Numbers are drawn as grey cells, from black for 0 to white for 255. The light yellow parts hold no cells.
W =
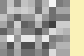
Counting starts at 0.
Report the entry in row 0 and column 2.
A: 123
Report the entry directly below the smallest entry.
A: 219
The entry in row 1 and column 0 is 137
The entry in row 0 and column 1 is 194
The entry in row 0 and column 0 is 137
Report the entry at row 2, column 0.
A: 194
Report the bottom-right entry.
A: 166
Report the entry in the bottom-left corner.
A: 137
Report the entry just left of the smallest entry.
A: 97
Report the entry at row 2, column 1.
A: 150
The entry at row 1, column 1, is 206
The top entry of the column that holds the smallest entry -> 245
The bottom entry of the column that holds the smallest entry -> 219
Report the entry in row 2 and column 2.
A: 97
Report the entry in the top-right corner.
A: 137
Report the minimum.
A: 65

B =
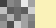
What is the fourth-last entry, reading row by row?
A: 78
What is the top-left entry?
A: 65
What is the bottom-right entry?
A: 121
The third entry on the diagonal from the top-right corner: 106
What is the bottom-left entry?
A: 149
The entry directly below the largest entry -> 93

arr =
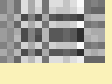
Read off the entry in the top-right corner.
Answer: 116
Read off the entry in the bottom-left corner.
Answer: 129
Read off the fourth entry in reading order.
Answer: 222
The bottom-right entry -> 102
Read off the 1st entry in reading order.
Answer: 129
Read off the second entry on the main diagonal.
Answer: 156
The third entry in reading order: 116
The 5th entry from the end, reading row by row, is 222
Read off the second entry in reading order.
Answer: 156
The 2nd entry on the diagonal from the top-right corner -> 102
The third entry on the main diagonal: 184
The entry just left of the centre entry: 184
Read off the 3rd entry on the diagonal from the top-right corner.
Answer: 170
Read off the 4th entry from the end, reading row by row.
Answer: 237
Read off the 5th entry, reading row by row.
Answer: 170
